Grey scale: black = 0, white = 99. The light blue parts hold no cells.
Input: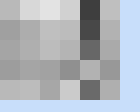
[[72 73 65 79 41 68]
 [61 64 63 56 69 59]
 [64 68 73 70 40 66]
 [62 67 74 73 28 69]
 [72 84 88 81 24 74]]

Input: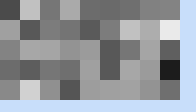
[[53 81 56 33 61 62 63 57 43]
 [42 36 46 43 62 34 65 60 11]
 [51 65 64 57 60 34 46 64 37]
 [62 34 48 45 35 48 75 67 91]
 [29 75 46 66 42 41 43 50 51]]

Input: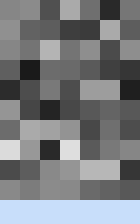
[[53 48 54 53 41 38 34]
 [29 36 53 58 71 71 21]
 [85 59 16 86 35 47 52]
 [42 66 63 57 28 43 30]
 [58 27 14 28 34 39 34]
 [17 30 47 30 61 61 12]
 [37 10 42 41 35 25 21]
 [52 45 70 45 55 29 55]
 [56 38 36 24 23 66 36]
 [52 54 31 66 43 16 46]]

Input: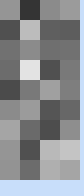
[[57 42 68 64]
 [58 31 72 76]
 [64 41 30 55]
 [54 60 33 40]
 [29 47 62 49]
 [42 88 31 47]
 [44 54 43 44]
 [31 73 37 36]
 [58 20 54 60]]

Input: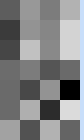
[[63 32 69 39]
 [41 68 17 85]
 [41 28 57  0]
 [42 48 33 41]
 [27 75 53 82]
 [23 57 52 82]
 [36 59 48 69]]

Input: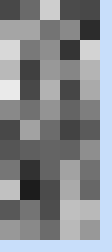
[[59 53 42 72 59]
 [34 45 30 74 72]
 [75 11 29 66 40]
 [46 19 39 63 44]
 [33 37 39 38 55]
 [28 63 42 26 35]
 [53 44 57 39 49]
 [91 28 69 27 66]
 [72 25 59 52 70]
 [84 47 55 20 82]
 [64 64 45 53 17]
 [28 41 80 29 28]]

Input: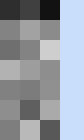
[[49 72 34]
 [55 37 66]
 [50 48 56]
 [69 61 55]
 [43 51 80]
 [51 63 54]
 [18 25  7]]

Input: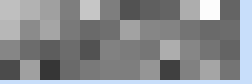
[[29 62 21 41 47 49 49 58 25 50 64 45]
 [52 42 36 42 32 50 48 46 67 52 45 39]
 [71 54 64 47 41 43 63 52 51 45 41 42]
 [74 69 62 49 77 49 32 37 39 67 98 39]]
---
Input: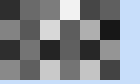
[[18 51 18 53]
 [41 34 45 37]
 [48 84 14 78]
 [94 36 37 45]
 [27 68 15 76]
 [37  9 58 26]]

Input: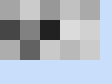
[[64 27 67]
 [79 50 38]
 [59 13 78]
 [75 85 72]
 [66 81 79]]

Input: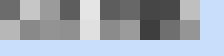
[[42 71]
 [77 53]
 [60 57]
 [36 56]
 [89 87]
 [36 54]
 [40 60]
 [27 24]
 [28 43]
 [74 58]]

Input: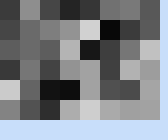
[[23 27 36 22 79 51]
 [55 41 41 46 39 32]
 [27 49 36 26  7 18]
 [14 57 70 57  5 67]
 [21 81  9 63 63 80]
 [44  3 24 25 31 66]
 [47 23 46 69 29 62]
 [34 35 75 61 64 63]]

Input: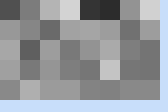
[[31 59 65 62 53]
 [48 52 37 47 68]
 [70 41 61 58 60]
 [82 63 47 49 60]
 [20 64 57 46 51]
 [17 61 66 76 50]
 [57 44 49 46 53]
 [81 61 45 45 53]]

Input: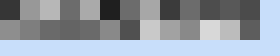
[[21 55]
 [59 49]
 [71 41]
 [42 39]
 [66 41]
 [12 53]
 [42 31]
 [65 78]
 [23 63]
 [42 53]
 [30 84]
 [34 73]
 [29 36]]
